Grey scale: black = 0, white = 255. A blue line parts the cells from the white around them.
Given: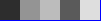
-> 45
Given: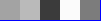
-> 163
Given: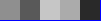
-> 143
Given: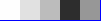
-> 254
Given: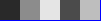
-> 41
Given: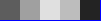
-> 93
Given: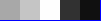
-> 168
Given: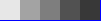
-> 231
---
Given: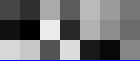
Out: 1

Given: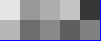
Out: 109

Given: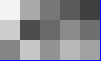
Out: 77

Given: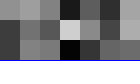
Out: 114

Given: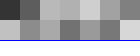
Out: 140

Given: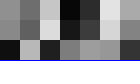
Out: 96

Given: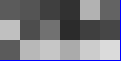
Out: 77
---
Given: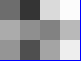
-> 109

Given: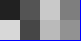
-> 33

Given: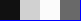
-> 17

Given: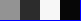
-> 147

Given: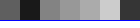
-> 95

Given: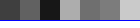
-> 63
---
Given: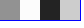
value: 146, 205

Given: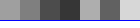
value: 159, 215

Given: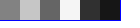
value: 130, 22

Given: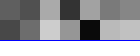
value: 95, 193

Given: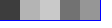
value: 61, 150

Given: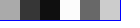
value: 170, 204

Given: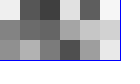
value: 239, 233

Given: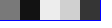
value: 121, 53

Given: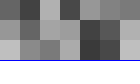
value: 101, 191
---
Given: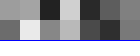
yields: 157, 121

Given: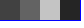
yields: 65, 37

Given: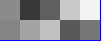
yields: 139, 118

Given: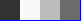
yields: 50, 107

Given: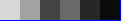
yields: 216, 10

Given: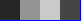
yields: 38, 69

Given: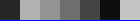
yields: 38, 196

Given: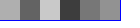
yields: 175, 146

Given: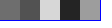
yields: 110, 157
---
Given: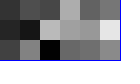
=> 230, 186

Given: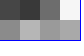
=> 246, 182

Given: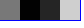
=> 207, 120

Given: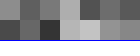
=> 195, 182

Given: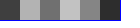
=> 194, 179

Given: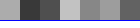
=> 194, 172
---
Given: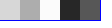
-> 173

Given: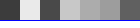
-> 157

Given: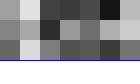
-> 117

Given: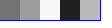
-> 157

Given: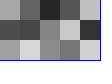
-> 132

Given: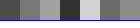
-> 120

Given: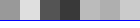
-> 175

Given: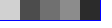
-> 112
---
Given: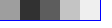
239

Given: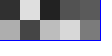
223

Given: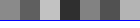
194

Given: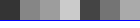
203

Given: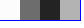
252

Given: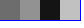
193
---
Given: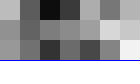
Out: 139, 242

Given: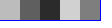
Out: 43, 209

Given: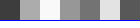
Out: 151, 249

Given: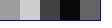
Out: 66, 205

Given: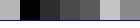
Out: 74, 196

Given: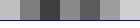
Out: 137, 206
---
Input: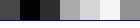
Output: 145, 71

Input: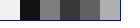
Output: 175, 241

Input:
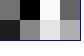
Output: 100, 30

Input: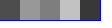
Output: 56, 77

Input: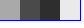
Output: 234, 169

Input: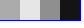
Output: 20, 171

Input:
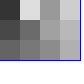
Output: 206, 100

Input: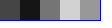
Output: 152, 69

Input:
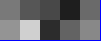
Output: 106, 148
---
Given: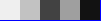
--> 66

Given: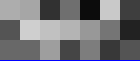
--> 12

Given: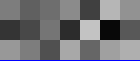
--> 64

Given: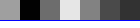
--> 130

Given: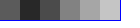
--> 130

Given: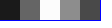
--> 252
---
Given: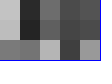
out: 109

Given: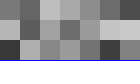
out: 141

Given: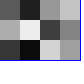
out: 31

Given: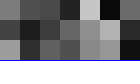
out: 198

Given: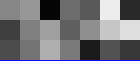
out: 89

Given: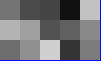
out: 68

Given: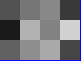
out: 118

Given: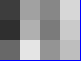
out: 161

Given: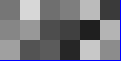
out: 126
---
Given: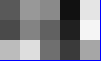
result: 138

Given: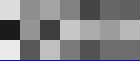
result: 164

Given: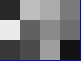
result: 171

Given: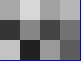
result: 161

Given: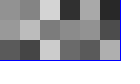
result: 212

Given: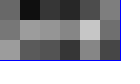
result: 54
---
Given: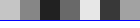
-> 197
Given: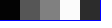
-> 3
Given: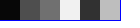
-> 7
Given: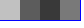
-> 193
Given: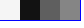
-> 245
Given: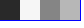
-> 41
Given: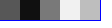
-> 87
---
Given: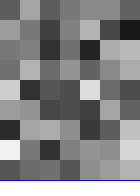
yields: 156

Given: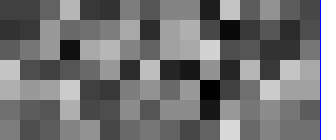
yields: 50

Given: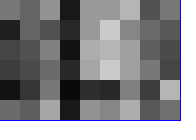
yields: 32

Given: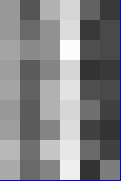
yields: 152

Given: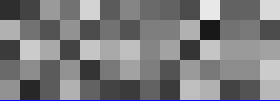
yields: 177

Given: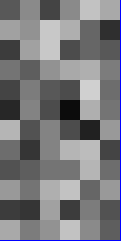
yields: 161

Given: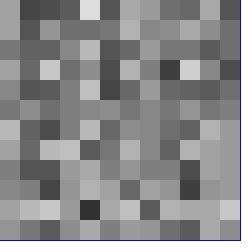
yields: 162
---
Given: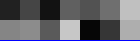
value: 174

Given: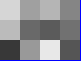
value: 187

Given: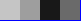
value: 106

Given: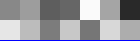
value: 216

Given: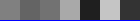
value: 128

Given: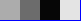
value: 108
